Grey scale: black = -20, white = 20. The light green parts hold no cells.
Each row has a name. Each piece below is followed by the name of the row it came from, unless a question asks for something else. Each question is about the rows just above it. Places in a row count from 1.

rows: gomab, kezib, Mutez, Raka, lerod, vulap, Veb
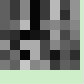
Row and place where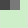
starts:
Raka, 7
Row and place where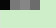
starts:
Mutez, 4

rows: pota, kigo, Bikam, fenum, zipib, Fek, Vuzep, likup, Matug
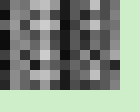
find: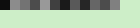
fenum
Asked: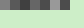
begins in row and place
Vuzep, 5
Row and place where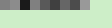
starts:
Vuzep, 2

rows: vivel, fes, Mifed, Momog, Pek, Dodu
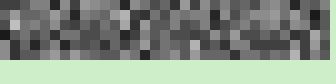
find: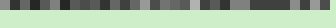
Pek
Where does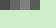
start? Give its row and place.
Mifed, 23
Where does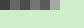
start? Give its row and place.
Mifed, 8
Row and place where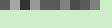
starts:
Mifed, 12
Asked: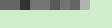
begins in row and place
Dodu, 22

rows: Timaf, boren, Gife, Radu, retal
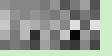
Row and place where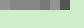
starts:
Timaf, 1
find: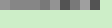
Timaf
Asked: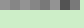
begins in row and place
boren, 2
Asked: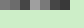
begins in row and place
retal, 2

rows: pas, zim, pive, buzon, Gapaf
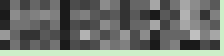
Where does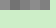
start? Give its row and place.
zim, 2
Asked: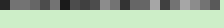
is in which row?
pive
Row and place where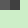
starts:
zim, 17
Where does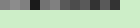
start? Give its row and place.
zim, 4
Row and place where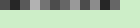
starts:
buzon, 6
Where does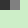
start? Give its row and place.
zim, 21

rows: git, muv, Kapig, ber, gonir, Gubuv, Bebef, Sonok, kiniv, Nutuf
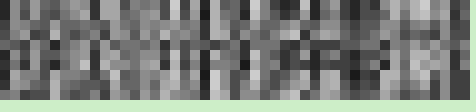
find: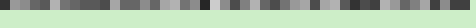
kiniv
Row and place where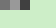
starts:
git, 33
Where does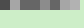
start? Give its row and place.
kiniv, 11

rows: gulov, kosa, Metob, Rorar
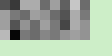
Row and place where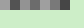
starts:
Metob, 1
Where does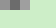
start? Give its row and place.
Metob, 3
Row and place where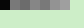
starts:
Rorar, 2
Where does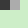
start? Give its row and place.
gulov, 2
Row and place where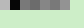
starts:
Rorar, 1

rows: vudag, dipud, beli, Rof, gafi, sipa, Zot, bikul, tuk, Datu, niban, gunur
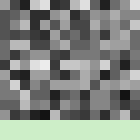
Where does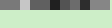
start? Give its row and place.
Datu, 1
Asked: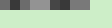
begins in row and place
sipa, 1
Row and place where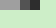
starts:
bikul, 4
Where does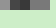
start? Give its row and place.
sipa, 5
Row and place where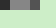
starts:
Datu, 9

